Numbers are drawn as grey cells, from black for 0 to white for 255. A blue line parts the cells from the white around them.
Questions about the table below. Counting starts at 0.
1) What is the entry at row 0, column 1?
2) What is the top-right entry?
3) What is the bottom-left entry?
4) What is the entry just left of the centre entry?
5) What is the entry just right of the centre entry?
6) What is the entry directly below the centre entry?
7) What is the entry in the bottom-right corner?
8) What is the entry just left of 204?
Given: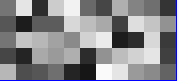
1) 229
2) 52
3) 183
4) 138
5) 236
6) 44
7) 99
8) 44

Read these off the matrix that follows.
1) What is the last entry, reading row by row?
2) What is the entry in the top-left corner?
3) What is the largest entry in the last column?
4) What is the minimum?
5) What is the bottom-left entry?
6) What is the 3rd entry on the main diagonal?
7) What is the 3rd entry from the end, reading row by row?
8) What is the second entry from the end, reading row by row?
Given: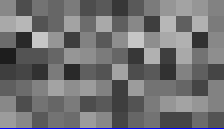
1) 83
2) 136
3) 142
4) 29
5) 156
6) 198
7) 69
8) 108

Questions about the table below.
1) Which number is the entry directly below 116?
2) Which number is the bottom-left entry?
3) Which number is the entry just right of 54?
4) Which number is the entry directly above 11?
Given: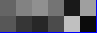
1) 75
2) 87
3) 39
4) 159

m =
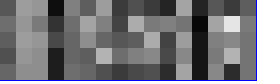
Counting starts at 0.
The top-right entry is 94
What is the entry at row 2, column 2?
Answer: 150
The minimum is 8
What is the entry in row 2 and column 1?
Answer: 157
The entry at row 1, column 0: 110
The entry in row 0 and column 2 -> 150
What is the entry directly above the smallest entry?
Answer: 36
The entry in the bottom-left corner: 102
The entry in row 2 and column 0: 94
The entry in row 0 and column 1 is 157
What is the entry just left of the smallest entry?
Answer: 116
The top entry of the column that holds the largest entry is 59
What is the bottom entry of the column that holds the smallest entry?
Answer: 21
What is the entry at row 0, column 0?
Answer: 87
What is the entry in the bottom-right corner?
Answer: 116
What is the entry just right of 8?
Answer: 164
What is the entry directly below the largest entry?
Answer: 136
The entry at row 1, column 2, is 122

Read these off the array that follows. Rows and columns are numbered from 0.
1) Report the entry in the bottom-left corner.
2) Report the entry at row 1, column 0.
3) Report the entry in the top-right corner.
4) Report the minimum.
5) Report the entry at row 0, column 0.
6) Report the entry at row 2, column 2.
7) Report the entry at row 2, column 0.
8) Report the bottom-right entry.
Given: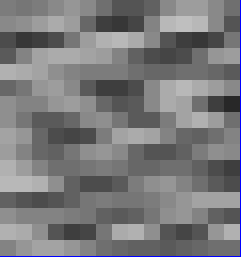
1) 131
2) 137
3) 111
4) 40
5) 124
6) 62
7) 76
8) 111

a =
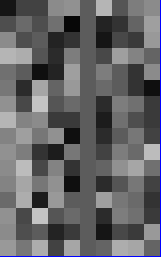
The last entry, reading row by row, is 100
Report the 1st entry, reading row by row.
21
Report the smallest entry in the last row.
66
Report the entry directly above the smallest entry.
145
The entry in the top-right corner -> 139
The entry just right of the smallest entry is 92
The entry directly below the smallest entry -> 51
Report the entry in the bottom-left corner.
153
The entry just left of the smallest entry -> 112
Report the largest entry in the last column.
188
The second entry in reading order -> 66
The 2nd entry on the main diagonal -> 106
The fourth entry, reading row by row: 139
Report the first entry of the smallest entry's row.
78
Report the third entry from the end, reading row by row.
173
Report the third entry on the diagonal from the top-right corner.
72
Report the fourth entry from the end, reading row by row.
100

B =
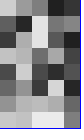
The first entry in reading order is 206
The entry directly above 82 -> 67
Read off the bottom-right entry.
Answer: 126
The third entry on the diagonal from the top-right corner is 227
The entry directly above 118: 32
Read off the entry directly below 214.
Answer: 174
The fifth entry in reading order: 53
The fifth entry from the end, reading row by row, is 200

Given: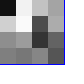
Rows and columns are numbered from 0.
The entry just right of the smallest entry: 242
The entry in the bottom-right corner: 85
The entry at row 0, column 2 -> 194
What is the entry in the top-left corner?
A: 17
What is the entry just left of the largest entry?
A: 208

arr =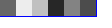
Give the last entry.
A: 76
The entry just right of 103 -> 237
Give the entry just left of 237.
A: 103

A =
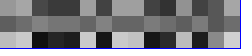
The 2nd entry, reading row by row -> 166
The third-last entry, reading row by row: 29
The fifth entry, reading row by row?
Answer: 58
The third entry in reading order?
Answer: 72
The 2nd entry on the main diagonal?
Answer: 109
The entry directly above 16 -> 130
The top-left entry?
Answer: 152
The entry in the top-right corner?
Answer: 166
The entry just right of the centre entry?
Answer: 101
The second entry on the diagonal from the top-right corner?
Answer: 87
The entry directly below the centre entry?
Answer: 202
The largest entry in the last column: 208
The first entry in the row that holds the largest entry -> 188

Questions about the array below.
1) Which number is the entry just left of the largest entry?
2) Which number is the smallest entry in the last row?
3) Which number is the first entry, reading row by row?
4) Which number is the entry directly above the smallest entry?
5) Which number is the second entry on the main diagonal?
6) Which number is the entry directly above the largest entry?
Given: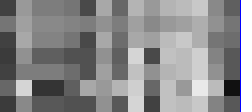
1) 153
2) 59
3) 65
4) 88
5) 160
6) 207

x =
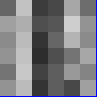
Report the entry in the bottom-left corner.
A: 147
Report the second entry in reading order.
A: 194
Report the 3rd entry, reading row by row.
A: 60
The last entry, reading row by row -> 160
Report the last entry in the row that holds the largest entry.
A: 147
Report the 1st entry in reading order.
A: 102
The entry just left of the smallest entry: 194
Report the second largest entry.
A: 200
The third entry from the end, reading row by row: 94
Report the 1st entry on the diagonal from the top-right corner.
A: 109
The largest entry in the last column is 167

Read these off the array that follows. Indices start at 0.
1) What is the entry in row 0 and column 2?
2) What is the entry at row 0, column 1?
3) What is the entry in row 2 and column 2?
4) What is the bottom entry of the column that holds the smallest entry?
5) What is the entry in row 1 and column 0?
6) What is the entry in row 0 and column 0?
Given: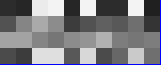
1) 235
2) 38
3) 133
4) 111
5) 82
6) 44
